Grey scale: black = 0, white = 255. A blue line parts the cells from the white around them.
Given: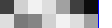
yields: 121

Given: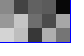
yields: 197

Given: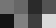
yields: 129

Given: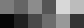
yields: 33

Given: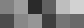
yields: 136

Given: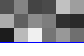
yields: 96

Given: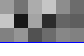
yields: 23

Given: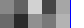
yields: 43

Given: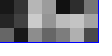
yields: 65

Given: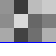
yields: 217
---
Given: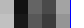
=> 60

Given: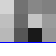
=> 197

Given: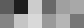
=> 181

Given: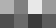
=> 59

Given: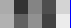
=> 65

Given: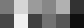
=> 86

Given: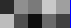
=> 106

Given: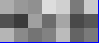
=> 73
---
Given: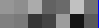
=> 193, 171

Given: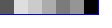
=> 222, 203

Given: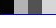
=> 214, 179

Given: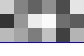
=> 250, 236

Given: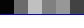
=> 192, 151

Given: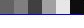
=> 231, 161
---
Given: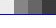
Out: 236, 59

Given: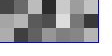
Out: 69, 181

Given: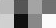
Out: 185, 250

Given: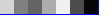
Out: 212, 7

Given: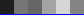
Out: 30, 132

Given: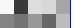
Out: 247, 188

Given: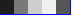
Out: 29, 87

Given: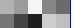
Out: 178, 191

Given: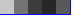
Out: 199, 89

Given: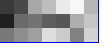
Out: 58, 210
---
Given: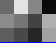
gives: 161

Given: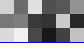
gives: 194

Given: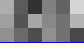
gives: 72

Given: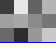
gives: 201

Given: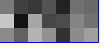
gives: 160

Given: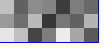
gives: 90
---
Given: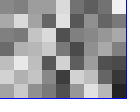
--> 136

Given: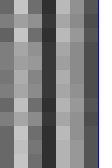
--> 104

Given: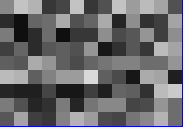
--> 136

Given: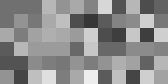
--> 112

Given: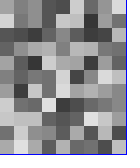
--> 163
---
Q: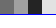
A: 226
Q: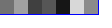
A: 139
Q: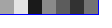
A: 115
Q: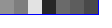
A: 73
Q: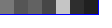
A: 32
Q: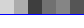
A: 85
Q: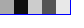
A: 232
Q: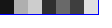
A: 224
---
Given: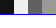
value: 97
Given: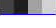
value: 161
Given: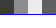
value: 236
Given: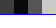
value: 85
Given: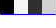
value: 48
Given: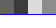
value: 220
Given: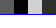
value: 209
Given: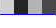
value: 180
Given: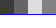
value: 221
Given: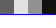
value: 146
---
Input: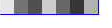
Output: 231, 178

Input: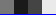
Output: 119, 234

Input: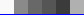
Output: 249, 176

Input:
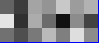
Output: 99, 140

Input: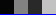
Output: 5, 194

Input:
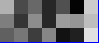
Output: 177, 225
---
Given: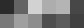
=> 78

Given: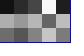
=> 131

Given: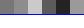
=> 91

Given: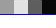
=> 226

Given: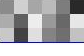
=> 132

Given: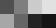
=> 102

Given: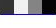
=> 241

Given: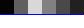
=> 129

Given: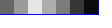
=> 123
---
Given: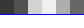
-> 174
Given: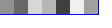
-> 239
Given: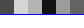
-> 156
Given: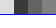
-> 99
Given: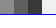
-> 56
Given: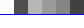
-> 133
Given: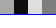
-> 222
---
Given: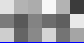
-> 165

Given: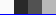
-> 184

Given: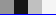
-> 245

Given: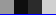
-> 208

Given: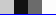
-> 252

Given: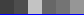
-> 150

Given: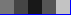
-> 195

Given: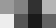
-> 99
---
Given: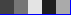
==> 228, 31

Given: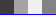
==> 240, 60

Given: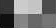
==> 204, 16

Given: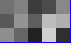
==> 207, 33

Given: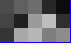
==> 190, 12

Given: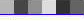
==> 220, 49

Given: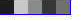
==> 199, 29

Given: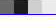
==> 234, 29

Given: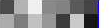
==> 240, 24

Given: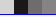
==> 212, 25
